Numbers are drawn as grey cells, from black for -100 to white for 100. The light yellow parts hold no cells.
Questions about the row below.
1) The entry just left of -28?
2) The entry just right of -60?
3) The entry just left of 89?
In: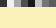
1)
-8
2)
89
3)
-60

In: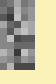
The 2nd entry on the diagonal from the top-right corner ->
6
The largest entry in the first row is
31
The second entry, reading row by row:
-7
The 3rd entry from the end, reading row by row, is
-43
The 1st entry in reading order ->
-18
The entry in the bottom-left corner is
-7
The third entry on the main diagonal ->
51
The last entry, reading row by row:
-43
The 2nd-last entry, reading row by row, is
-43

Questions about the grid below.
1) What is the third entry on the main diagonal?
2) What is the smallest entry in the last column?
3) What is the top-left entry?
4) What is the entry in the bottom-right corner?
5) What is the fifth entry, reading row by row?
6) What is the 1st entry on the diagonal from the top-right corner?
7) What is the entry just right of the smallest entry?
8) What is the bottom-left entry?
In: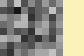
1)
8
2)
-15
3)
31
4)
8
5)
8
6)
20
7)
-3
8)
-37

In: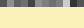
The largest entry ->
60
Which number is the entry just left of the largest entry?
-1
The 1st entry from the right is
-34

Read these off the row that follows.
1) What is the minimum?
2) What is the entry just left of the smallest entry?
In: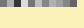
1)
-58
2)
38
